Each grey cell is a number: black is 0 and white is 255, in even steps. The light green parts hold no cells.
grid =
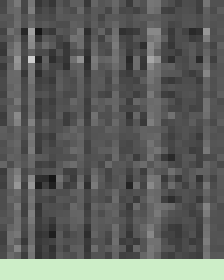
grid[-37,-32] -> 71
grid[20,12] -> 67
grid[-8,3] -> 66
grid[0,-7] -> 63
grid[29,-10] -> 114
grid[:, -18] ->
[85, 87, 70, 80, 100, 67, 78, 81, 99, 85, 87, 91, 89, 72, 91, 93, 80, 91, 84, 86, 88, 94, 84, 72, 85, 91, 87, 80, 80, 91, 78, 90, 88, 86, 83, 83, 83]
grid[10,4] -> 120
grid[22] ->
[78, 98, 95, 84, 106, 90, 88, 74, 80, 80, 82, 96, 79, 82, 84, 73, 106, 79, 89, 60, 82, 116, 90, 58, 41, 72, 87, 88, 66, 76, 76, 95]
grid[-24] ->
[67, 105, 103, 75, 107, 79, 83, 71, 84, 73, 75, 94, 70, 88, 72, 67, 105, 75, 78, 63, 75, 121, 94, 63, 58, 75, 82, 84, 71, 90, 77, 96]
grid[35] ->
[72, 96, 132, 75, 121, 53, 69, 49, 84, 68, 93, 95, 54, 109, 83, 92, 103, 91, 54, 104, 84, 120, 111, 86, 84, 64, 75, 83, 67, 112, 81, 80]
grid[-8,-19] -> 100
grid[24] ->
[59, 103, 123, 73, 89, 77, 85, 83, 92, 64, 63, 86, 73, 102, 85, 68, 87, 84, 67, 88, 61, 104, 89, 84, 112, 94, 78, 90, 98, 98, 84, 94]
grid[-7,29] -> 123
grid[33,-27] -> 51
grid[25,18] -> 57
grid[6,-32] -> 59
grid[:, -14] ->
[58, 74, 80, 78, 54, 65, 66, 60, 40, 47, 60, 72, 73, 78, 62, 72, 52, 62, 81, 81, 71, 73, 89, 80, 67, 57, 36, 75, 79, 58, 66, 71, 63, 54, 68, 54, 67]
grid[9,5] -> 62
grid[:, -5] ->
[76, 78, 83, 85, 41, 60, 88, 90, 87, 87, 61, 77, 79, 84, 77, 67, 88, 93, 79, 74, 74, 62, 88, 75, 90, 92, 88, 77, 77, 68, 64, 79, 77, 81, 59, 83, 66]
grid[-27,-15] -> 67
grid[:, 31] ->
[81, 94, 83, 85, 89, 83, 98, 89, 92, 87, 87, 90, 89, 96, 77, 84, 88, 95, 81, 85, 87, 82, 95, 74, 94, 90, 90, 87, 91, 77, 82, 82, 80, 84, 86, 80, 88]
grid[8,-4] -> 42
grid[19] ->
[92, 89, 97, 79, 120, 61, 70, 60, 91, 97, 93, 102, 77, 84, 86, 87, 89, 79, 81, 80, 98, 101, 104, 76, 64, 75, 83, 74, 59, 99, 82, 85]
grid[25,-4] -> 50
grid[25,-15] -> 91
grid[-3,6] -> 64
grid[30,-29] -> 64
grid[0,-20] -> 55
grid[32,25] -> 57
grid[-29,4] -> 205
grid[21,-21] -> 102
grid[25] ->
[67, 105, 135, 78, 134, 46, 45, 21, 113, 81, 59, 103, 61, 112, 91, 69, 83, 91, 57, 85, 75, 120, 116, 58, 86, 57, 79, 92, 50, 92, 69, 90]
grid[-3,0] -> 64

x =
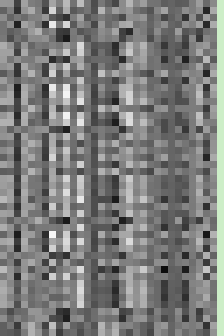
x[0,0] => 151
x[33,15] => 110
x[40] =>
[164, 135, 94, 136, 110, 121, 128, 121, 108, 135, 126, 206, 111, 87, 101, 95, 55, 117, 174, 143, 171, 112, 104, 57, 97, 95, 57, 132, 136, 158, 114]
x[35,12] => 123
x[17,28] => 178
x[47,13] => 96
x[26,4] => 118
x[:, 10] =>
[114, 89, 125, 90, 122, 119, 128, 117, 152, 111, 87, 125, 92, 105, 121, 101, 107, 121, 132, 114, 110, 109, 91, 120, 107, 115, 117, 108, 131, 100, 118, 134, 129, 79, 117, 100, 141, 105, 153, 102, 126, 128, 132, 123, 117, 134, 100, 108]
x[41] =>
[173, 149, 83, 152, 102, 119, 112, 135, 124, 159, 128, 218, 115, 82, 91, 87, 41, 126, 186, 145, 183, 124, 105, 60, 96, 89, 63, 126, 148, 149, 115]
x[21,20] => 145
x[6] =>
[172, 146, 87, 148, 102, 121, 116, 129, 120, 152, 128, 217, 114, 83, 94, 90, 44, 123, 183, 145, 180, 121, 103, 56, 97, 91, 60, 126, 144, 153, 114]
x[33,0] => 102
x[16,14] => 122
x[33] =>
[102, 136, 28, 156, 156, 120, 45, 247, 112, 205, 79, 128, 121, 74, 170, 110, 135, 167, 168, 112, 112, 91, 124, 161, 103, 97, 153, 136, 155, 24, 178]
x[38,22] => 106
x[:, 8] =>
[127, 97, 70, 120, 59, 55, 120, 138, 79, 131, 89, 95, 128, 145, 143, 76, 146, 149, 66, 127, 81, 126, 98, 122, 68, 140, 124, 138, 136, 105, 133, 61, 119, 112, 147, 121, 76, 91, 116, 124, 108, 124, 99, 125, 53, 67, 86, 62]
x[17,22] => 101
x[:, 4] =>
[125, 170, 128, 145, 154, 139, 102, 115, 123, 130, 178, 115, 141, 127, 102, 182, 124, 98, 131, 127, 175, 134, 168, 114, 179, 119, 118, 128, 88, 156, 116, 138, 101, 156, 111, 142, 125, 168, 86, 138, 110, 102, 111, 107, 150, 131, 177, 178]
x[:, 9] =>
[185, 172, 49, 213, 55, 26, 152, 200, 49, 203, 162, 113, 229, 244, 199, 138, 243, 204, 32, 189, 138, 199, 172, 164, 118, 211, 173, 221, 173, 179, 187, 26, 149, 205, 218, 204, 49, 158, 133, 210, 135, 159, 115, 165, 42, 30, 155, 102]
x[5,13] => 111
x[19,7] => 168
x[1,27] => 126
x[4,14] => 141
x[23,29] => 130
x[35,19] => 122
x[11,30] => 116
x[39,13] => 72
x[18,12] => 90
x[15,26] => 124
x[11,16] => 65
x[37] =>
[105, 126, 63, 149, 168, 137, 64, 184, 91, 158, 105, 91, 115, 84, 164, 120, 162, 127, 129, 122, 107, 98, 142, 143, 102, 120, 126, 110, 136, 58, 153]
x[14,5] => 111
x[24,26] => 113
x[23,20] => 169
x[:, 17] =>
[139, 140, 75, 166, 64, 68, 123, 143, 41, 147, 136, 109, 176, 177, 141, 123, 177, 144, 50, 140, 118, 146, 140, 129, 114, 151, 133, 160, 129, 140, 139, 30, 120, 167, 154, 155, 54, 127, 104, 157, 117, 126, 106, 129, 69, 48, 129, 107]

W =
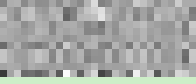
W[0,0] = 133
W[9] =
[165, 171, 168, 155, 173, 165, 160, 158, 164, 152, 152, 157, 164, 183, 154, 163, 160, 161, 170, 174, 182, 160, 165, 164, 162, 179, 152, 169]
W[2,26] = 164
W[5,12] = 163
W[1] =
[181, 161, 144, 184, 195, 159, 152, 181, 175, 110, 128, 171, 196, 208, 223, 177, 167, 147, 169, 139, 161, 143, 176, 175, 180, 162, 180, 123]
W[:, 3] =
[138, 184, 188, 143, 152, 160, 142, 158, 157, 155, 107]
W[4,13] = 136
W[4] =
[175, 168, 163, 152, 159, 182, 176, 138, 171, 163, 170, 166, 133, 136, 130, 167, 144, 169, 177, 167, 180, 160, 166, 151, 152, 165, 126, 193]
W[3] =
[164, 175, 171, 143, 157, 176, 171, 136, 164, 171, 173, 159, 135, 147, 116, 162, 147, 177, 175, 181, 189, 166, 159, 153, 150, 181, 126, 201]
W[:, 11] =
[138, 171, 183, 159, 166, 164, 130, 179, 177, 157, 97]
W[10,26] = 204
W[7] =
[196, 175, 159, 158, 178, 196, 184, 136, 186, 139, 162, 179, 134, 147, 145, 183, 137, 170, 194, 163, 196, 149, 183, 152, 156, 167, 112, 199]
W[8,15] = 182
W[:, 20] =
[193, 161, 162, 189, 180, 180, 145, 196, 194, 182, 172]
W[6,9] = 204
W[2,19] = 130
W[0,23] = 169
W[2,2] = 138
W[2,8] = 187
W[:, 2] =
[177, 144, 138, 171, 163, 159, 175, 159, 159, 168, 202]
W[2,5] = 171
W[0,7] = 165
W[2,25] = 154
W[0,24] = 159
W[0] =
[133, 174, 177, 138, 163, 142, 143, 165, 140, 173, 153, 138, 180, 219, 130, 140, 170, 158, 154, 203, 193, 175, 143, 169, 159, 204, 171, 171]

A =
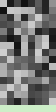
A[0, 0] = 197
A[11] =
[60, 80, 193, 96, 120, 119, 168, 84]
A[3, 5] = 141
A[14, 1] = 68
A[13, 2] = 170
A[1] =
[18, 200, 195, 185, 178, 84, 37, 120]
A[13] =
[200, 81, 170, 163, 72, 79, 93, 129]
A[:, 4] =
[48, 178, 134, 202, 165, 78, 48, 73, 87, 79, 156, 120, 67, 72, 47]
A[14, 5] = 71
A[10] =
[176, 130, 201, 189, 156, 50, 77, 54]
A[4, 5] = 36
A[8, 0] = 110
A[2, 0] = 88
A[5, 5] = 150
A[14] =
[145, 68, 33, 118, 47, 71, 90, 200]
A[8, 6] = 148
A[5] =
[61, 21, 38, 169, 78, 150, 196, 24]
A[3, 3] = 148
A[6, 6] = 205
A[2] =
[88, 48, 173, 38, 134, 204, 116, 97]
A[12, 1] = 204
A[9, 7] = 188
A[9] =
[173, 108, 94, 119, 79, 77, 32, 188]
